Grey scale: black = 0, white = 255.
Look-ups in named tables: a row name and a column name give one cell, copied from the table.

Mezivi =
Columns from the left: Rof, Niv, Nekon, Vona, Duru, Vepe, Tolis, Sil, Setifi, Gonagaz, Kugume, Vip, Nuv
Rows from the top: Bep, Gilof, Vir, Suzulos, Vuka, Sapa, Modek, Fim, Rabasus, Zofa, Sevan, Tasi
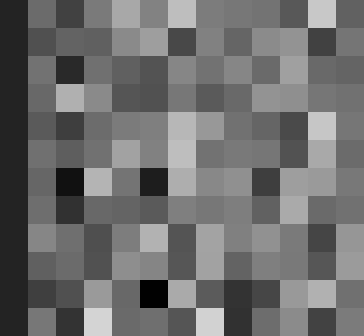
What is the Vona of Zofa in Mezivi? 81
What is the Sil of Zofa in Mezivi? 162
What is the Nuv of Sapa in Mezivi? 107
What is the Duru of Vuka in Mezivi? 123
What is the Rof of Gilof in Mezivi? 35
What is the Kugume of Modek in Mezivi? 158
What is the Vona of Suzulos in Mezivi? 138
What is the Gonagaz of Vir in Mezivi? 106
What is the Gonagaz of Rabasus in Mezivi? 145
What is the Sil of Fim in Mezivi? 119
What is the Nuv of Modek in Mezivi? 120
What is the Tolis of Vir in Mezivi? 134
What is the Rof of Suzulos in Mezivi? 35
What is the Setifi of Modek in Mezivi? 144
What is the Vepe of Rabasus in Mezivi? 178
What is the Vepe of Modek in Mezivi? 29
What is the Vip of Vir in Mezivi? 105

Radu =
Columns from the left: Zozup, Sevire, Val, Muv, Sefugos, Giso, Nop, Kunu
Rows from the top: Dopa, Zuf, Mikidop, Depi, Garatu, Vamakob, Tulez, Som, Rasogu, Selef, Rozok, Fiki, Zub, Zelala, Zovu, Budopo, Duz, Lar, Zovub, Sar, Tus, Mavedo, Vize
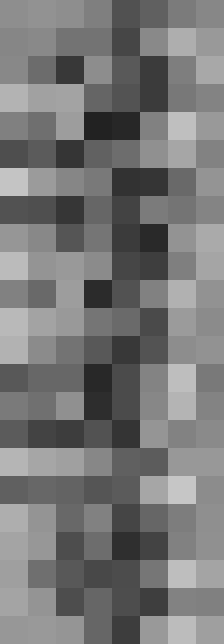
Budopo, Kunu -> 138
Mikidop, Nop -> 126
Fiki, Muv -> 117
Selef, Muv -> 139
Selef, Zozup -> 187
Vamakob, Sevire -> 91
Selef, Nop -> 127

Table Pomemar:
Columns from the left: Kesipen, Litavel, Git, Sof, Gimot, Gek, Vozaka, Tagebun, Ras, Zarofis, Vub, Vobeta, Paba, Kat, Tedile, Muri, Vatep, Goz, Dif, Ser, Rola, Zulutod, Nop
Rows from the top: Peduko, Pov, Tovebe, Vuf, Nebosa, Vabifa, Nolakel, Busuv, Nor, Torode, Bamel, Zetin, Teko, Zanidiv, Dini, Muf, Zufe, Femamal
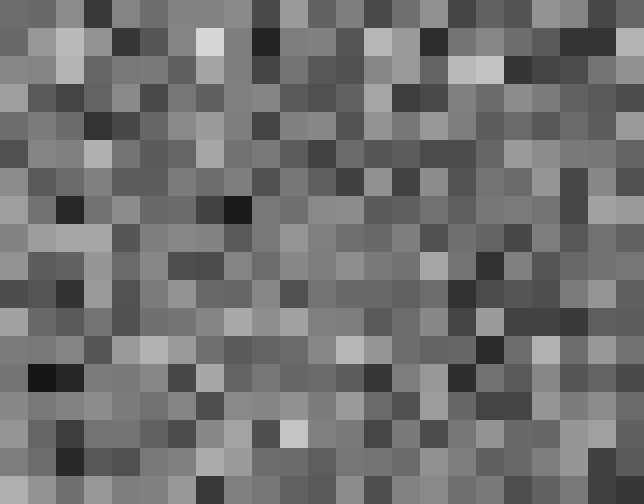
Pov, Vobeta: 129
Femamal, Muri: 137
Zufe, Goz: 96
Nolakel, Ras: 126
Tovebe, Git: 180
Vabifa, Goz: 103
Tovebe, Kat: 135
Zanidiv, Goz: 113
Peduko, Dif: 83
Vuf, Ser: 124
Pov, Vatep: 116
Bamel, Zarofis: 135
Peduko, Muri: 145
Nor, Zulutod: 113
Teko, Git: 132
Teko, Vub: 106

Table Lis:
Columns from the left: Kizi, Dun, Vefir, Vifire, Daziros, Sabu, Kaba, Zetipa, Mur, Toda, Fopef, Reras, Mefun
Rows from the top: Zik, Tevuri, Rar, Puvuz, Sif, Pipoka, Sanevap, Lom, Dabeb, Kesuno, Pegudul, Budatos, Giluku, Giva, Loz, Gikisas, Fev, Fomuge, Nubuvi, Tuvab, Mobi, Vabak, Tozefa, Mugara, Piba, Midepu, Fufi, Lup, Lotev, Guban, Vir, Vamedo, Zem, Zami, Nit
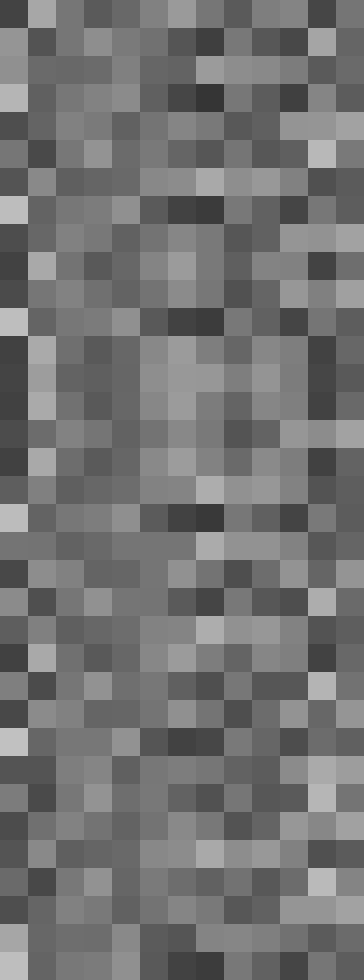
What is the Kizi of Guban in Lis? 76
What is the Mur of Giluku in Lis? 102
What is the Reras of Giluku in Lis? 66
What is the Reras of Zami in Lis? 91
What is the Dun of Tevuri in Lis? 83
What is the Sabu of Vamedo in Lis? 122
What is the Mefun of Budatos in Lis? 93

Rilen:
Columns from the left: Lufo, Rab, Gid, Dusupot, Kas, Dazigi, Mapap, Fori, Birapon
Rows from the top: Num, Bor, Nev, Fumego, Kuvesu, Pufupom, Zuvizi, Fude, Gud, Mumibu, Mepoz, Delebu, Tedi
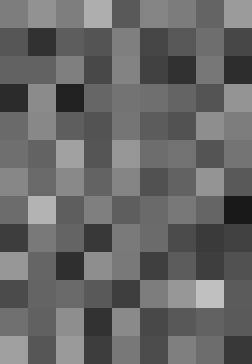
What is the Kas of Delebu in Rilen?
138
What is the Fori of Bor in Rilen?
110
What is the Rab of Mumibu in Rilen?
101
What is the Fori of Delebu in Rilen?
98
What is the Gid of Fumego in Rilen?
33
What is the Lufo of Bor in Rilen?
86

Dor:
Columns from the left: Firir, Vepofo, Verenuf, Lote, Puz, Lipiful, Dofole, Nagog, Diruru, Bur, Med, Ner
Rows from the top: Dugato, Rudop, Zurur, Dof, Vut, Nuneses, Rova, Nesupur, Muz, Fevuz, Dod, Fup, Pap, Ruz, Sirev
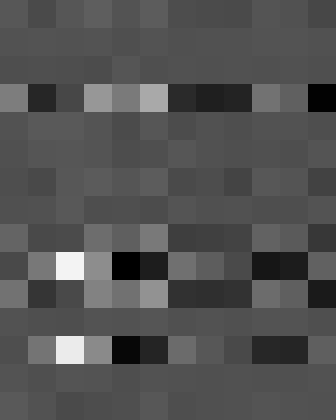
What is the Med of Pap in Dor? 37
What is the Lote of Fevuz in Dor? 141
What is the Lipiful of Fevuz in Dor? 29
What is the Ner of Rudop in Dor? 81
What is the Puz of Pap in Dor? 7
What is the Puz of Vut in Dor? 75
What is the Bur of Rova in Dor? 87
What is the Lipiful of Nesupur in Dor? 76
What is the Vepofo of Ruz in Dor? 79
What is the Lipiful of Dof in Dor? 169
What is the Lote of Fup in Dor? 83
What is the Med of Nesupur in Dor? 78
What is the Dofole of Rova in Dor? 74
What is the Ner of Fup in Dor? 79
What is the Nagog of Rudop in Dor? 81
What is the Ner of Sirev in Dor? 81
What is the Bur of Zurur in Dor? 80
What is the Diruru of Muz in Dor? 67
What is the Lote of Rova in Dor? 91
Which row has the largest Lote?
Dof

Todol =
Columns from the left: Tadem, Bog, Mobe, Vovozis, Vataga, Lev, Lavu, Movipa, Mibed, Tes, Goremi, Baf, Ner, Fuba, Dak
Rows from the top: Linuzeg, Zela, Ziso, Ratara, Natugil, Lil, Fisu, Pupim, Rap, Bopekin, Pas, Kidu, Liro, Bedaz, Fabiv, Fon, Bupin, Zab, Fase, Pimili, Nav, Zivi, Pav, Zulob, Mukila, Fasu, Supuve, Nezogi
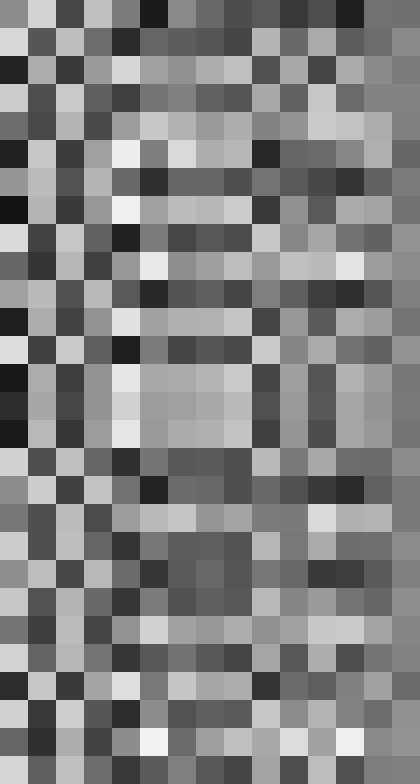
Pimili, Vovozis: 101
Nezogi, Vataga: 56
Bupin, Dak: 140
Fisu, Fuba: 98
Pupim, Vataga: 240
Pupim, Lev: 160
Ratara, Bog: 79
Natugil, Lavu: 178
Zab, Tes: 104
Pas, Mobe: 81
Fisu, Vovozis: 181
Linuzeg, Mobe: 70
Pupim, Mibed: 203
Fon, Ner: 165
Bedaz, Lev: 168
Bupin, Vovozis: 102

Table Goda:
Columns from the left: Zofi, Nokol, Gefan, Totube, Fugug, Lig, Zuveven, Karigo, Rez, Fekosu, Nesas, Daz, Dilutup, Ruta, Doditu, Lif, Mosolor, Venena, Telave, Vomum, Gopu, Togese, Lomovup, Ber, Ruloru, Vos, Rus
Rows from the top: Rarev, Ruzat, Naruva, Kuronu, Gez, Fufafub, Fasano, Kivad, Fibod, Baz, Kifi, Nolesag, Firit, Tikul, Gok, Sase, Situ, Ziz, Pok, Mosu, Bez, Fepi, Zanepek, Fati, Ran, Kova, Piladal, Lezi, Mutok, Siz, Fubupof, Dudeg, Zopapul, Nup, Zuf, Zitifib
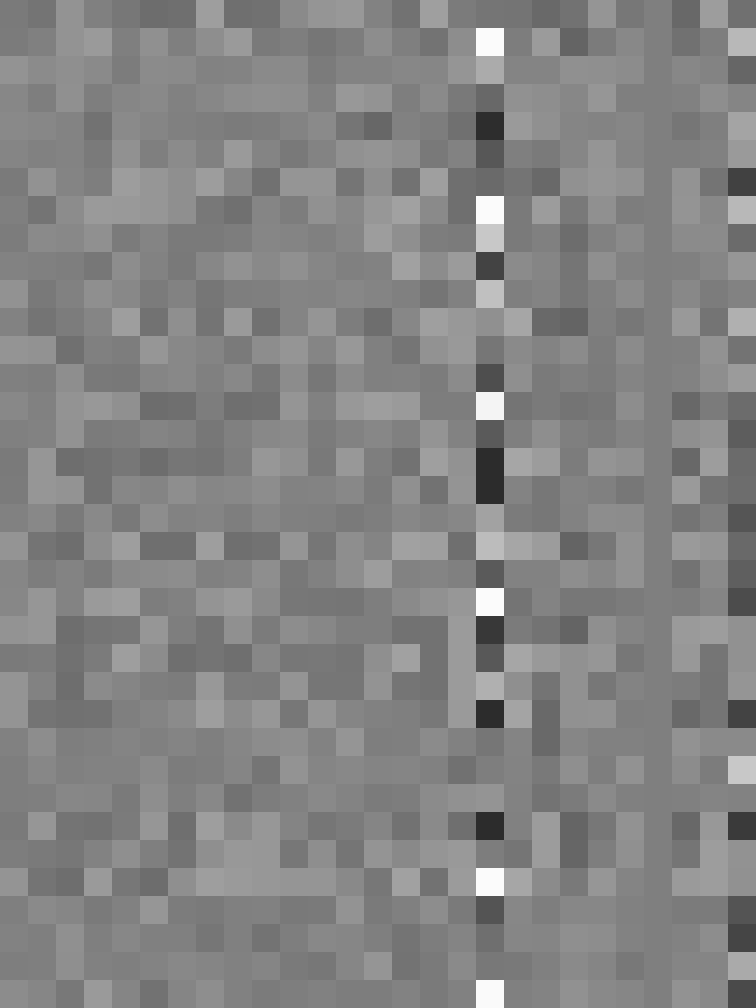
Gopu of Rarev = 114
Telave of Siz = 129
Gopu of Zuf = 138
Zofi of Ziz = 123
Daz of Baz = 134
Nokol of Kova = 116
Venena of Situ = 44
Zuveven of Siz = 111
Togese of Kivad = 144

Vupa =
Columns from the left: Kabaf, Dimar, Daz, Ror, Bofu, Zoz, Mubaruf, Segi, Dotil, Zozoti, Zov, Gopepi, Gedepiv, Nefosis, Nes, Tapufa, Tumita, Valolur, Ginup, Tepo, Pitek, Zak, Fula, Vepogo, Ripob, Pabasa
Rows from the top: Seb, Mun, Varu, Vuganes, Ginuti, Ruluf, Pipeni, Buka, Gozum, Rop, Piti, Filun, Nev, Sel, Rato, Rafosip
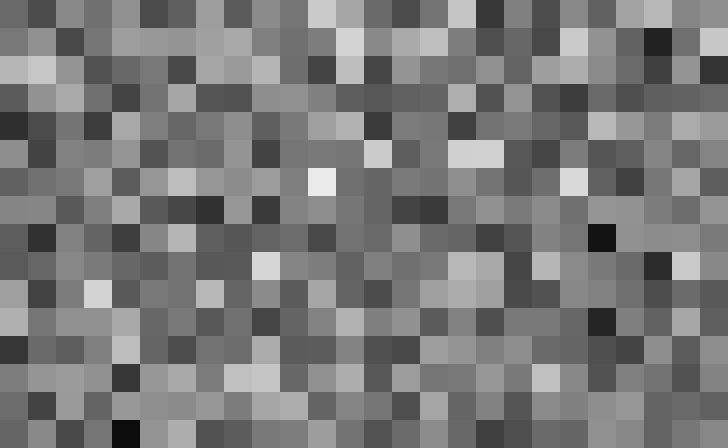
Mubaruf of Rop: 114
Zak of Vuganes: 105
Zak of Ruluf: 84
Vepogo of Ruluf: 133
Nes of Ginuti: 124
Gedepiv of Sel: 173
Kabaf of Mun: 120
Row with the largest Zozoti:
Rop

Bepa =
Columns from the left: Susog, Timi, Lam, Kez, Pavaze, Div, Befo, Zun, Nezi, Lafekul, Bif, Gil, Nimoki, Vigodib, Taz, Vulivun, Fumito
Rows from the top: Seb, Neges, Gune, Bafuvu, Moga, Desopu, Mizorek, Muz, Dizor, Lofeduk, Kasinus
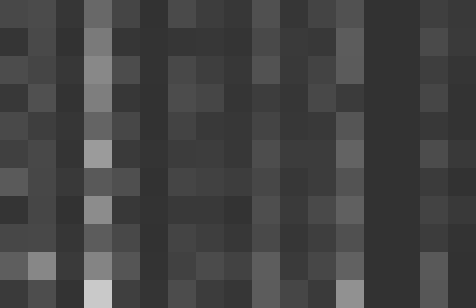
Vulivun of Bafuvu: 70
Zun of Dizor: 62
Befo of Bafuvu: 76
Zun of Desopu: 61
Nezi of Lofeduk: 66
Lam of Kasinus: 51
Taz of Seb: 50
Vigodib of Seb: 50
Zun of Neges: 55
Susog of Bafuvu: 56
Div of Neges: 51
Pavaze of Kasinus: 63
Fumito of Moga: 51
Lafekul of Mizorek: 71
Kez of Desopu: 155
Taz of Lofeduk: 50

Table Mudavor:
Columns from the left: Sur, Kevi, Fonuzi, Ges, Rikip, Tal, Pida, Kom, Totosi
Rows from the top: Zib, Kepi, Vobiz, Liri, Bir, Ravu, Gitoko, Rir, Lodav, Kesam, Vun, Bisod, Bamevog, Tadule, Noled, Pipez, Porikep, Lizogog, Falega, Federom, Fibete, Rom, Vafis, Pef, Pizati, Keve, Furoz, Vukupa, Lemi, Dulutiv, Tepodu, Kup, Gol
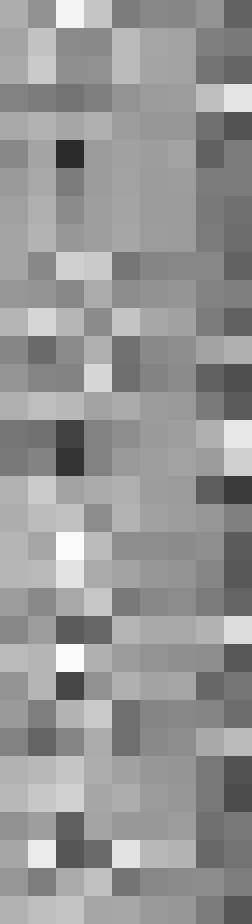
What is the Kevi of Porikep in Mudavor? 131
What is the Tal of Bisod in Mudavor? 167
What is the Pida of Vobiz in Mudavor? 162
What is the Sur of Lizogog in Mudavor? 177
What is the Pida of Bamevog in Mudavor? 142
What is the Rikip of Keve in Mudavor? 111
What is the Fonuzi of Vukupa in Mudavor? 197
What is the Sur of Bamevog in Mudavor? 134
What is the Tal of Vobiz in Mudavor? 164
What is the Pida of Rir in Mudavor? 155
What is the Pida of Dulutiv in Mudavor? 156
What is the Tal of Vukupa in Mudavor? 151
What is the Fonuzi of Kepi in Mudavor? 138
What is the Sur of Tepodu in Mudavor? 166
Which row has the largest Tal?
Tepodu

